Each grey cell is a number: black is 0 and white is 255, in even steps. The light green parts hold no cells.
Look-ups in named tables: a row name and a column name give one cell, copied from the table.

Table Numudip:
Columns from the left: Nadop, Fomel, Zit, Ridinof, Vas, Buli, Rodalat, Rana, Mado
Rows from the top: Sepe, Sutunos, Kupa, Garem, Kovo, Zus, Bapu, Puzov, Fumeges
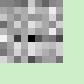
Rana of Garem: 142
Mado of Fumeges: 116
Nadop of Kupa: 198
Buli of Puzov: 196
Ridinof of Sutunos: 170
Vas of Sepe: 200
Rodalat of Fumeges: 157
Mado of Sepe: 144
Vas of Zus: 1
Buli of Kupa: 150
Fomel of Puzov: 154
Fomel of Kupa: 165

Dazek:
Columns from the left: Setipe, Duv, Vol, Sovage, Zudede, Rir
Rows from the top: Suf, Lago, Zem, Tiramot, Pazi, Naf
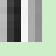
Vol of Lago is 32
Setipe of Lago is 182
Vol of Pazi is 32
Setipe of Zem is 189
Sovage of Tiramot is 245
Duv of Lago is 57

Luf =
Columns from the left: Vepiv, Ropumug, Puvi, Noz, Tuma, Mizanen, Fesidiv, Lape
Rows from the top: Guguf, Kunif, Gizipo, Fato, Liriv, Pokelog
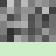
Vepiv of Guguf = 68
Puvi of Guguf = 112
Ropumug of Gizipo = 75
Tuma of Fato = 85
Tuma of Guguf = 126
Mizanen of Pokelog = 137
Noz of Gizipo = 154
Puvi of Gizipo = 107
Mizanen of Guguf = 156
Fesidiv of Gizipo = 57
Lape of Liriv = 116
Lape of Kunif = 65
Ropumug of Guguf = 198
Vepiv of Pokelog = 98
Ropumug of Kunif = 170
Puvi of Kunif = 122

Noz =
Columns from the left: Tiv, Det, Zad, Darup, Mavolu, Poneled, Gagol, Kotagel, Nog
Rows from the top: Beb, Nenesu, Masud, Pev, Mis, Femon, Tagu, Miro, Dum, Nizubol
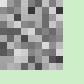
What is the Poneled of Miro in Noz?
153
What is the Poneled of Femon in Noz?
184
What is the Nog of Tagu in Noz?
185
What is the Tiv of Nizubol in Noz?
159
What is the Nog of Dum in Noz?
64
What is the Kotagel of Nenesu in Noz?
209
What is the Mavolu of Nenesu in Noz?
54
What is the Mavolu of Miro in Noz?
134
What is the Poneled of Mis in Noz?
111
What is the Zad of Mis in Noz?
95
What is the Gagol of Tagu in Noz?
218
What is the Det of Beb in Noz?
155
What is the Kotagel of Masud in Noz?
153
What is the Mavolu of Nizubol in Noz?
160
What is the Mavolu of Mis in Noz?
213
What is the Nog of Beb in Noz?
183

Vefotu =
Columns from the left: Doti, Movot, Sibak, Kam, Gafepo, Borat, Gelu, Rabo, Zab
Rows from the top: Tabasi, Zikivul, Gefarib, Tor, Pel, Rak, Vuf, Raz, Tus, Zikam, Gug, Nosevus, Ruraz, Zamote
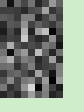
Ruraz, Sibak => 70
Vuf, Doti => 86
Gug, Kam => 77
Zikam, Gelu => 64
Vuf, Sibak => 79
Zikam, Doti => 109
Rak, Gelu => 54
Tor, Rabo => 57

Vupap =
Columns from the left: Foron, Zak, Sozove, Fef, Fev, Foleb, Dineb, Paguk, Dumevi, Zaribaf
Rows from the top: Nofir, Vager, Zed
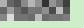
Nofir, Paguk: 147
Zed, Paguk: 119
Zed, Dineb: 109
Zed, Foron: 134
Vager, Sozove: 110
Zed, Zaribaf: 125
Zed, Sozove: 115
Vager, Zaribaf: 86
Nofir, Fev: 182
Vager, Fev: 118
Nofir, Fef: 137
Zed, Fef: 115
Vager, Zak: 157
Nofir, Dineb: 51
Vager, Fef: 85
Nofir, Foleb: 145
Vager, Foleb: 116
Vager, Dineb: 143
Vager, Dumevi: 189
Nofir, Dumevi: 115

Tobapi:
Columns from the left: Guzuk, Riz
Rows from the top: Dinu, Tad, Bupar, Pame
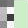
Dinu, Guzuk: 109
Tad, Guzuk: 190
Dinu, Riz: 119
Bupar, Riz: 62
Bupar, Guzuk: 184
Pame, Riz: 245
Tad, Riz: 252
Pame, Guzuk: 146

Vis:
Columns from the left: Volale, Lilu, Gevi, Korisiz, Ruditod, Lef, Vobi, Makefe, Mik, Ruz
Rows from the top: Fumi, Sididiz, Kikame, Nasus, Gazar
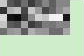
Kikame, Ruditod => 142
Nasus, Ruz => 130
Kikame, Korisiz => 58
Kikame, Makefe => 240
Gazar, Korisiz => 92
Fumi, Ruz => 133
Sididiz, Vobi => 70
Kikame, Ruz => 24
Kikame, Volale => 217
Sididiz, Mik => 139
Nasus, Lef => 81
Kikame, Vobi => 195
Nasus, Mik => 134
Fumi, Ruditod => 60

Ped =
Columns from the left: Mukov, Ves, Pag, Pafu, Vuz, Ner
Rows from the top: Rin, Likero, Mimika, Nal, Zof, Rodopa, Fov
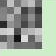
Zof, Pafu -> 170
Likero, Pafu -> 65
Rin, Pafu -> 167
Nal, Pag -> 125
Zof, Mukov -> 200
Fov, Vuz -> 112
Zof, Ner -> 203
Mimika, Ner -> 82
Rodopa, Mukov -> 90
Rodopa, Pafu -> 219
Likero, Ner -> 52
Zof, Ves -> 211
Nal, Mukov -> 42
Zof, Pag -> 77
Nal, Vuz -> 121
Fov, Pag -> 110
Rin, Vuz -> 191
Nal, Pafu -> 72
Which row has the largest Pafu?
Rodopa

